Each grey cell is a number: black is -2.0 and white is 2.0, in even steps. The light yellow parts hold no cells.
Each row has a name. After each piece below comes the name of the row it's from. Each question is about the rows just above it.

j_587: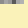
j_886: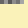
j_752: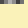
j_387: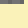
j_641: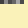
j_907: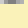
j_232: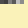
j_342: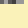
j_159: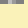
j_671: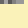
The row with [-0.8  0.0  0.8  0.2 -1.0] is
j_752
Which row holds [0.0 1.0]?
j_159
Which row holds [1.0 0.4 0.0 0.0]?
j_159
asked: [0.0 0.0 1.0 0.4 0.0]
j_159

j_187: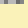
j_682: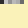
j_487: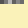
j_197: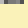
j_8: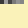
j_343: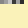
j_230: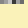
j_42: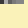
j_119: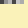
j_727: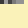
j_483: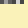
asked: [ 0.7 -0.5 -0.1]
j_42
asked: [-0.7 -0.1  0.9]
j_487
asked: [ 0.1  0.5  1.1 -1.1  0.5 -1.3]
j_343
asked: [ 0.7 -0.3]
j_682

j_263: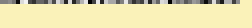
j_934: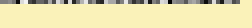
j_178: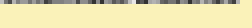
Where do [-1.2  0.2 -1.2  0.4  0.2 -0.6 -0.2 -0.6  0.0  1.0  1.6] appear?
j_178
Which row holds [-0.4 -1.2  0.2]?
j_178
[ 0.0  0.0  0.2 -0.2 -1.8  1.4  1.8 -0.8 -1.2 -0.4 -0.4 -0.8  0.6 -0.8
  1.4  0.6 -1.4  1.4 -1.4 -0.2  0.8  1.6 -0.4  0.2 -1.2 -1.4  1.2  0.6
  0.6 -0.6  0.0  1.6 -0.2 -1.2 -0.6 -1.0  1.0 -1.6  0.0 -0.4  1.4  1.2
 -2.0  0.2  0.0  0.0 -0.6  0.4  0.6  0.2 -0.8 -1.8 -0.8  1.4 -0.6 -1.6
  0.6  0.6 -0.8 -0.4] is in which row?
j_934
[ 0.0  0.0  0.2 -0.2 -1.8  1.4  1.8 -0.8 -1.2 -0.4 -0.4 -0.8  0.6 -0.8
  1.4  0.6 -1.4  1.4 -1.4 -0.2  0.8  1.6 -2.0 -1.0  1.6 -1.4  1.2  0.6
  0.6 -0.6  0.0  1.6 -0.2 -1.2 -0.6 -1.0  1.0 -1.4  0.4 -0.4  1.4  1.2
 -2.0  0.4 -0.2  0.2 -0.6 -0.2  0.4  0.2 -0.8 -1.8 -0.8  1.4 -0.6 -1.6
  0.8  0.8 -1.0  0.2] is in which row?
j_263
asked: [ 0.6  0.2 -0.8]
j_934
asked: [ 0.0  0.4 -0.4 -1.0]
j_178

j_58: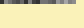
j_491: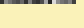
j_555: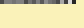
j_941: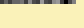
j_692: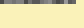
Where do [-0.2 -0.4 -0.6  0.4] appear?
j_58
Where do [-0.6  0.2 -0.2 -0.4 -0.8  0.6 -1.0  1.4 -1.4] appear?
j_555
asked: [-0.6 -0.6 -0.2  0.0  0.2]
j_692
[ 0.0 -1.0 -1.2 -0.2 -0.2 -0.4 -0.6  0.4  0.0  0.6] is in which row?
j_58
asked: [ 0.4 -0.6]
j_692
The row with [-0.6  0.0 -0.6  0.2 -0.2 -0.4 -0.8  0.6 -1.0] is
j_555
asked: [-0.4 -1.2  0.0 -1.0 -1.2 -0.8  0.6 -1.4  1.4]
j_491

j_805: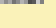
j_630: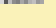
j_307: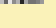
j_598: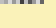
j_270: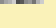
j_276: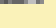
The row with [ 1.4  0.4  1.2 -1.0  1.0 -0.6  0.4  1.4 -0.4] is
j_598
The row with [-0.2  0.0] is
j_307
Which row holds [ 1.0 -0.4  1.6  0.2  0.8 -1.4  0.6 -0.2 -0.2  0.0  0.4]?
j_307
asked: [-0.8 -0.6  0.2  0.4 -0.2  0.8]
j_270
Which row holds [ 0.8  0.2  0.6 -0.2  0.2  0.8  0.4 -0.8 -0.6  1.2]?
j_805
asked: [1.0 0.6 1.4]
j_598

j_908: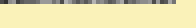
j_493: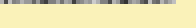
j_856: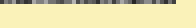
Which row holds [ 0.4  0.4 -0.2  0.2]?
j_908
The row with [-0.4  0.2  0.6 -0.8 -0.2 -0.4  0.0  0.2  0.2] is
j_908
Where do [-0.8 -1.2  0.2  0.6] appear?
j_493
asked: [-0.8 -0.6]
j_908

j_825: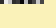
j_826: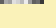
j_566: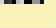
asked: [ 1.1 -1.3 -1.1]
j_825
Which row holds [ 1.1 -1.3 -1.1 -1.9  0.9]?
j_825
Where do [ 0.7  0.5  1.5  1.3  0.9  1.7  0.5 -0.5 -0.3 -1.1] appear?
j_826
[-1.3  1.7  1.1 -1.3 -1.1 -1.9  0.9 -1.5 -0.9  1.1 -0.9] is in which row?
j_825
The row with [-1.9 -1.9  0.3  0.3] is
j_566

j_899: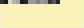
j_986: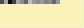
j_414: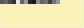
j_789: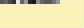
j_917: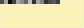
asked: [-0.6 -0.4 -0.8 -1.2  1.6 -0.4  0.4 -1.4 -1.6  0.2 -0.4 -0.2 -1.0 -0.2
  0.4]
j_414
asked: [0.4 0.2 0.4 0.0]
j_986
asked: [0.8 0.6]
j_899
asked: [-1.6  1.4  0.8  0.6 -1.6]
j_899

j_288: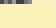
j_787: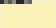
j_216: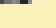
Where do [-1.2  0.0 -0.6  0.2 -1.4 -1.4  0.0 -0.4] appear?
j_787
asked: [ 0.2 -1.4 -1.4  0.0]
j_787
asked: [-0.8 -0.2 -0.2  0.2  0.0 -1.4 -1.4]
j_216

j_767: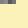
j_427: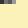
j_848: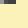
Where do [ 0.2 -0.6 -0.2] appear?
j_767
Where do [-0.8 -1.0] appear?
j_848
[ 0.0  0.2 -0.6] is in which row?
j_767
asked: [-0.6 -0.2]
j_767
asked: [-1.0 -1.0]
j_848

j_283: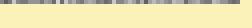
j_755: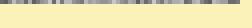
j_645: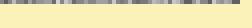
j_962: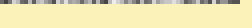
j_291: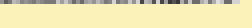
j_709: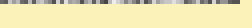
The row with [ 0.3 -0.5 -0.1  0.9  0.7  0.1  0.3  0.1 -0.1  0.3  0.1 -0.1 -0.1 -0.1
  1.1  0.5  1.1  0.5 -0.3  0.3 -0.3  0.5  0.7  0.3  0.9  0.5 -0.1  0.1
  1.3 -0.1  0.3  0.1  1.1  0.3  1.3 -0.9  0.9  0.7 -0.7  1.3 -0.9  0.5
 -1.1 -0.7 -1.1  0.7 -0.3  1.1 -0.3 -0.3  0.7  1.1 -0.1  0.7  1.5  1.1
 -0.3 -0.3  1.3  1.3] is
j_291
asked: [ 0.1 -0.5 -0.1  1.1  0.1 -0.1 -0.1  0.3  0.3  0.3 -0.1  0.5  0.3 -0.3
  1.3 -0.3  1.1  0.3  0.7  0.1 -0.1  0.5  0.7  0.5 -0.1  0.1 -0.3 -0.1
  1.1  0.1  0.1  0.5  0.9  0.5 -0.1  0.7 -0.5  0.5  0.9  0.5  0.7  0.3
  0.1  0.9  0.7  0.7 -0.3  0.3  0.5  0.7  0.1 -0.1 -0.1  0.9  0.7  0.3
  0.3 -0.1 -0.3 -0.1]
j_283
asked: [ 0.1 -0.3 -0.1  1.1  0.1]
j_283
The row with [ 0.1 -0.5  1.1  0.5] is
j_645
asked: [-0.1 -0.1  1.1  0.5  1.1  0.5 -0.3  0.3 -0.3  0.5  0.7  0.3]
j_291
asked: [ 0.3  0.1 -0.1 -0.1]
j_291

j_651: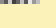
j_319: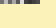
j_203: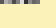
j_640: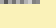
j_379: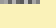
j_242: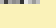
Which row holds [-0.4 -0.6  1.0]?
j_379
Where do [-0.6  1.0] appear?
j_379

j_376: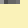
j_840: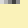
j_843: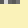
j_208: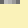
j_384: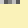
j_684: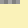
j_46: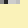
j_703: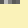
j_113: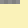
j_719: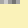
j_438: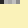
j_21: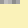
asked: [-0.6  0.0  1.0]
j_384
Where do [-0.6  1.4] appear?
j_843
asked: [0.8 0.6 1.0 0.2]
j_438
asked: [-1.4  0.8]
j_438

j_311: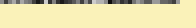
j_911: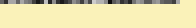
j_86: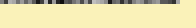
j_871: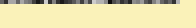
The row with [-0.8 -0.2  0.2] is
j_86
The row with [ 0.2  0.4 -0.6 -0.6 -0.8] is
j_86
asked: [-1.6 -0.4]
j_86
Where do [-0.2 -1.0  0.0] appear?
j_86
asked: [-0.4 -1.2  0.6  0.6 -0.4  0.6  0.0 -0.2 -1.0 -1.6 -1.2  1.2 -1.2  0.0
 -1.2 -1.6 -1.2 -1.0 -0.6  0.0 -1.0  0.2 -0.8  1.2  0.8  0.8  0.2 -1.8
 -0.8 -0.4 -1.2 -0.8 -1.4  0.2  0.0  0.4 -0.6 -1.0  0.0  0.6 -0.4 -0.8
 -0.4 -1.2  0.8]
j_871
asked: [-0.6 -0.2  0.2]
j_86

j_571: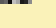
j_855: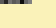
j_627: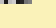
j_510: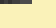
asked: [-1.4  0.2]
j_571
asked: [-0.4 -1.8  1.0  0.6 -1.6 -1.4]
j_571
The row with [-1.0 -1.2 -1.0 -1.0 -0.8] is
j_510
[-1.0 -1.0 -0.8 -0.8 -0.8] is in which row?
j_510
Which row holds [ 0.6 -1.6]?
j_571
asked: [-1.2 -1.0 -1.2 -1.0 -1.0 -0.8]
j_510
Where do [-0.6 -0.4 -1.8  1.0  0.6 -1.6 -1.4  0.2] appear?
j_571

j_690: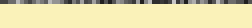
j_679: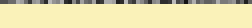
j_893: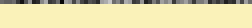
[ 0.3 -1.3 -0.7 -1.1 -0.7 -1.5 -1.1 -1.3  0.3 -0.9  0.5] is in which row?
j_893
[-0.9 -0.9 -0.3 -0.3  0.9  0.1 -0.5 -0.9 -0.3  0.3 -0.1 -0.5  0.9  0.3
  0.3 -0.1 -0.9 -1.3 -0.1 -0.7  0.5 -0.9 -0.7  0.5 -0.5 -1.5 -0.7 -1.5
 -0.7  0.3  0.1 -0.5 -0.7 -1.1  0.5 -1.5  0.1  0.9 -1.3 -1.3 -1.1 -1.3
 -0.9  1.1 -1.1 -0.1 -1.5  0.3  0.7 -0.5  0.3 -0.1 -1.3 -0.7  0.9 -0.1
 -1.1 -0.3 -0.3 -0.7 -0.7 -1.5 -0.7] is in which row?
j_690
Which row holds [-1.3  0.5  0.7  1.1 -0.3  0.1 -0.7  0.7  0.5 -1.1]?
j_893
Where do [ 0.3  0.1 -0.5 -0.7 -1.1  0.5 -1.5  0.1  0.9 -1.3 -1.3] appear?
j_690

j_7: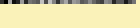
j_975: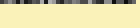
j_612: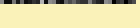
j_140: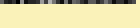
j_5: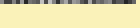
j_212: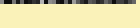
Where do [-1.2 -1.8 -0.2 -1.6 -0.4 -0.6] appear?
j_140
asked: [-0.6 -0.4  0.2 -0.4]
j_7
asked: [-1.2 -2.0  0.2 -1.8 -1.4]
j_140
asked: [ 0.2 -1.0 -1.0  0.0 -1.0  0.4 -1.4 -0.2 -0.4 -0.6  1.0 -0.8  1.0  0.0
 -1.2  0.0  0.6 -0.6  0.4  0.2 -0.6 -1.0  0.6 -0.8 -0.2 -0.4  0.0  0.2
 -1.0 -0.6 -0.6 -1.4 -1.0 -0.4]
j_5
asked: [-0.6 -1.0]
j_5

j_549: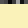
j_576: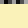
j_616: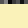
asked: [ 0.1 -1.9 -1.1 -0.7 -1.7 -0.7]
j_616
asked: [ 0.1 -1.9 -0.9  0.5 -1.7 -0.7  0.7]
j_576
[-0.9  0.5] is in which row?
j_576
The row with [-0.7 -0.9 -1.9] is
j_549
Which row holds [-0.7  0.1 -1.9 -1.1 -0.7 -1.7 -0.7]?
j_616
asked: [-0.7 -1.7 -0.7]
j_616
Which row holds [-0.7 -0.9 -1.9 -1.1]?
j_549

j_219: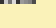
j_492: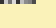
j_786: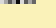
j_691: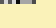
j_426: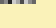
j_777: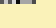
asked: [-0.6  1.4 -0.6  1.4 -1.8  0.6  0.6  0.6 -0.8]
j_691
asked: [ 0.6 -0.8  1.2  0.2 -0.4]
j_426
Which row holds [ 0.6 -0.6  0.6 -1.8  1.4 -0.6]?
j_786
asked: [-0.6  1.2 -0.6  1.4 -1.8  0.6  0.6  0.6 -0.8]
j_777
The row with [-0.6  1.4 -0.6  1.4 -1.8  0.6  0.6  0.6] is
j_691

